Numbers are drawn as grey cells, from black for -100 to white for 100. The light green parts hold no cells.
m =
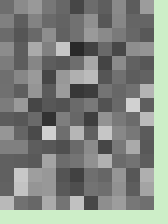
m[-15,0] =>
-14
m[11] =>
[-25, -26, -30, 29, -15, -9, 14, 39, -16, -10, -27]
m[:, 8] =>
[8, 6, -4, -44, 9, -11, -19, -18, -5, 7, -5, -16, 18, 14, 23]
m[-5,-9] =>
-27
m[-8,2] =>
-45
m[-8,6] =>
-5
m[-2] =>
[-23, 53, 17, 19, -30, -39, -10, -14, 14, -27, 29]
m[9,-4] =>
55
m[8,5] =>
-19
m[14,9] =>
-7
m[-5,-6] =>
-17
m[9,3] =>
63
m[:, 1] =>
[9, -26, -33, -27, -27, 6, -26, 21, -32, -21, 0, -26, 57, 53, -11]
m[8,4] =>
-1
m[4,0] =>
-3
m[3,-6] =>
-68
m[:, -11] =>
[-14, 0, -16, 10, -3, -13, -12, -3, -28, 18, 0, -25, -25, -23, 45]
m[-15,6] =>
-15
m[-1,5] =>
51
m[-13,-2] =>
-19
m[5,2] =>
21
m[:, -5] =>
[-15, 13, 21, -48, 32, 47, -52, -5, -51, -25, 9, 14, -13, -10, -44]
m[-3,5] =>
-49
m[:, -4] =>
[-26, -32, 8, -18, -47, -33, -9, -36, 15, 55, -45, 39, -20, -14, 11]
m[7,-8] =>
-32
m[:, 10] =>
[22, -21, -31, 16, -32, -23, 41, -26, 47, -29, -31, -27, 37, 29, -13]

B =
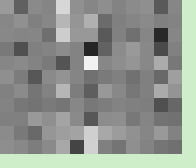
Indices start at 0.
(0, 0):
21
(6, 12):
16
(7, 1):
-7
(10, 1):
7
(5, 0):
12
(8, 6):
-32
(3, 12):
1
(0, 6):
5
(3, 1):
-37
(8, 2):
20
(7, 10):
-1
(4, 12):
-6
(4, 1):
8
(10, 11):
-8
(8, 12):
-11
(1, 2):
0
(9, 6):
62
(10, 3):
8
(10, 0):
11
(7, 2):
-10
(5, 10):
0
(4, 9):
17
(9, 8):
22
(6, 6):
-26
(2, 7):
-30
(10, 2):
-2
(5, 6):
-11
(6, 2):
-8
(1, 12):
3
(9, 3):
18
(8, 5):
8
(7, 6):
-6
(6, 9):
-7
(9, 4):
24
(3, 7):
-23

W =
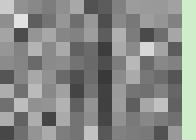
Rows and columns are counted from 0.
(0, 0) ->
59
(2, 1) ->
-40
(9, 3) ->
34
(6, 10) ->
-12
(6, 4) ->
26
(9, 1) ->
-13
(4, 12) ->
1
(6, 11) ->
2
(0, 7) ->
-28
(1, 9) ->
-6
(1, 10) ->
24
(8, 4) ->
33
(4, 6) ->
-18
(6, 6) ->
-9
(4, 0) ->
9
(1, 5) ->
-14
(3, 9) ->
8
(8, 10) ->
6
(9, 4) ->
-1
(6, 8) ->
21
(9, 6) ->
52
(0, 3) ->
-2
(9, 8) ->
1
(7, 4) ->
40
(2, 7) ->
-27
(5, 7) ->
-55
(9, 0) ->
-44
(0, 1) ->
14
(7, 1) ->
48
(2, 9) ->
-3
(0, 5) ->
32
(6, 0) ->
36
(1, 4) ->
18

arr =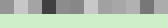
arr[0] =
16
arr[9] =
39
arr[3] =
-50
